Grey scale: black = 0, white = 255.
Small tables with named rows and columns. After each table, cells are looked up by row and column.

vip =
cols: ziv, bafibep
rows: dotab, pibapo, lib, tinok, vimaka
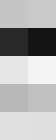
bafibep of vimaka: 223
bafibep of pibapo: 20
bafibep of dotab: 201
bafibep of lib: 244
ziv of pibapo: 40
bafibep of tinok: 192
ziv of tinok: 184
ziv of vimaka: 224
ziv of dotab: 197
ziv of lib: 229

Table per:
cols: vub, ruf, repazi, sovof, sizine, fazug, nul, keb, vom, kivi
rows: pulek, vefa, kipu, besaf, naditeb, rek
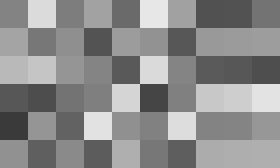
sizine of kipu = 89
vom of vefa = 155
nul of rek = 94
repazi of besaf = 115
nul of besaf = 128
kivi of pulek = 115
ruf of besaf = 77
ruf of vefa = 119
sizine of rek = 175
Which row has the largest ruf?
pulek

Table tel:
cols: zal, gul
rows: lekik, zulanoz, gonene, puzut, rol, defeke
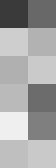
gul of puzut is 108
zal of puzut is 186
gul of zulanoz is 178
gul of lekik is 104
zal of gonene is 176
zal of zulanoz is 206
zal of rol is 239
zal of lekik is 58
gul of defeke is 201
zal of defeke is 191
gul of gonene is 202
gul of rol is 127

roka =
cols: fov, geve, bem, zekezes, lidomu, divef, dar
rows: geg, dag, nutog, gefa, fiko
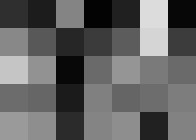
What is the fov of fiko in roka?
154
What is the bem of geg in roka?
132
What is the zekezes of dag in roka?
59
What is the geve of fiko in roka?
142
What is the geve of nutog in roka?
146
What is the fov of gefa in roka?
108
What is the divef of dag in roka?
213
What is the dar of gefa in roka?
125

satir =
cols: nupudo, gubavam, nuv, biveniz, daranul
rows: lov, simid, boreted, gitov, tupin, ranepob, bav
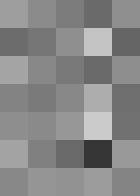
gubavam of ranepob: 128
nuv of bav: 146
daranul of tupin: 113
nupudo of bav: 136
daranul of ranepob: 153
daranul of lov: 143
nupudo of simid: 108
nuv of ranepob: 105
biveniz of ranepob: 54
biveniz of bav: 156
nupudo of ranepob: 163
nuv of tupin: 151
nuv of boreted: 121

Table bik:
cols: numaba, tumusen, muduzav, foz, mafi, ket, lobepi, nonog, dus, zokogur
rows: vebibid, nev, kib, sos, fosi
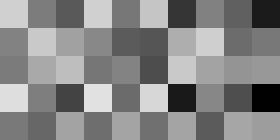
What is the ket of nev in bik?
85
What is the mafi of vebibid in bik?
119
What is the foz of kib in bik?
118
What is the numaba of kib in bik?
123
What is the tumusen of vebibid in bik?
124
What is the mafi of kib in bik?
131

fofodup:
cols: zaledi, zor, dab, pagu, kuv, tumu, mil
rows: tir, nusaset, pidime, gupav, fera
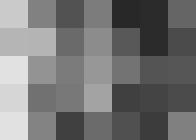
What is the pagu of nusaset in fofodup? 140
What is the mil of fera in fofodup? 128
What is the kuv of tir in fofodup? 40
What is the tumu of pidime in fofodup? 84
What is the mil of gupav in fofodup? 75
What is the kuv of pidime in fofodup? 115
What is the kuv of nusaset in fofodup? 88
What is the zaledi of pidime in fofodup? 225
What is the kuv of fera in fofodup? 80
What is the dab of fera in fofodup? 64
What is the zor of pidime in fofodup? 147
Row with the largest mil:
fera

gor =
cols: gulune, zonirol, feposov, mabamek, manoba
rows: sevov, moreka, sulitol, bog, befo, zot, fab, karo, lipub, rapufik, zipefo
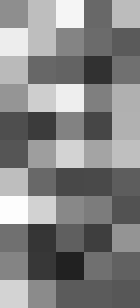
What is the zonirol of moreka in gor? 190
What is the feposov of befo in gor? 130
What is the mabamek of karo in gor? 124
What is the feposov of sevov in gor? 245
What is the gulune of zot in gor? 85
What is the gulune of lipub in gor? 112
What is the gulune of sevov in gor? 142
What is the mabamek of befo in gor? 70
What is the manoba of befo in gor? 177
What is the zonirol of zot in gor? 158
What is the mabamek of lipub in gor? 62
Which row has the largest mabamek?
zot

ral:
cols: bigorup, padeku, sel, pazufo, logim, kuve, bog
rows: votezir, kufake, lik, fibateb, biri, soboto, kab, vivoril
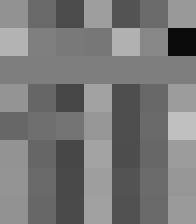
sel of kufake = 121
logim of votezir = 83
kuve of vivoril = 105
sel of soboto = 70
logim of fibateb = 78
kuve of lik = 126
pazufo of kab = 158
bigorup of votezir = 146
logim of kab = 83
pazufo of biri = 150
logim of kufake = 177
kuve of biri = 106
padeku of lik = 126
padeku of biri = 111
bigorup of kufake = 179
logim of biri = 78
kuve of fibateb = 104
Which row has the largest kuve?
kufake

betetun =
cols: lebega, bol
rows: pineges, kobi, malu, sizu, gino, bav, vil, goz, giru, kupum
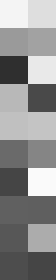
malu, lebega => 47
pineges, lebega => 244
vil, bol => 250
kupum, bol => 69
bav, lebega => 106
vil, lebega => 69
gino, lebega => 192
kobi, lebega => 154
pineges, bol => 222
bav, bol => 133
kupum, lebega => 77
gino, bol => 196
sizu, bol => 73
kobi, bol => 162
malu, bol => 233
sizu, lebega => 184
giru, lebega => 87
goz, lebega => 96

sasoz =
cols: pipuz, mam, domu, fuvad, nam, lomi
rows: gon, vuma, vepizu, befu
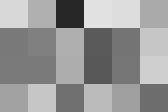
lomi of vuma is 198
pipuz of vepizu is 122
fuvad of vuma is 90
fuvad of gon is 225
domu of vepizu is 173
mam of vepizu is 122

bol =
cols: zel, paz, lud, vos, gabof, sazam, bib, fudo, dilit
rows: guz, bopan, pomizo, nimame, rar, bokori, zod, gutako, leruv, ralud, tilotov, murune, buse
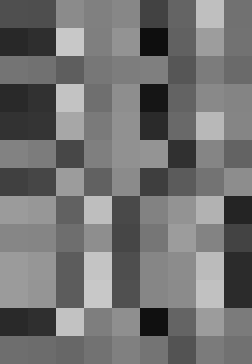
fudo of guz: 191
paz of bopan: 46
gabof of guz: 135
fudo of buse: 123
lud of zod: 156
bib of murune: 100
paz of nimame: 49
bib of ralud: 140
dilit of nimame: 132
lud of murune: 194
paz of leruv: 133
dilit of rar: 133
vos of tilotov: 200
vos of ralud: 196
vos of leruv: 142
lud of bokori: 71
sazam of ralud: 134
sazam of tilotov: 134
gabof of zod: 139
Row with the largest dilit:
zod

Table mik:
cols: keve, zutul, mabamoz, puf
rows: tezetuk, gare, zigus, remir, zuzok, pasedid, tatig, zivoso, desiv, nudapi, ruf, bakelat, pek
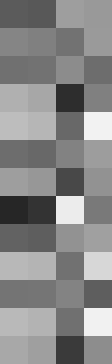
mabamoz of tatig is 72
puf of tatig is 146
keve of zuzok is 189
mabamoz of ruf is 131
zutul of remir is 167
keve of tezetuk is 91
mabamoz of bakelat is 112
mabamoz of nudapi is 113
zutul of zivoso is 51
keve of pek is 168
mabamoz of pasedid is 130
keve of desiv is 98
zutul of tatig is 151
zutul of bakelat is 179
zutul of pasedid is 104
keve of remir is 176
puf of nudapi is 215
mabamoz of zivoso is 236
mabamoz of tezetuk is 158
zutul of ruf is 117
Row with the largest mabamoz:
zivoso

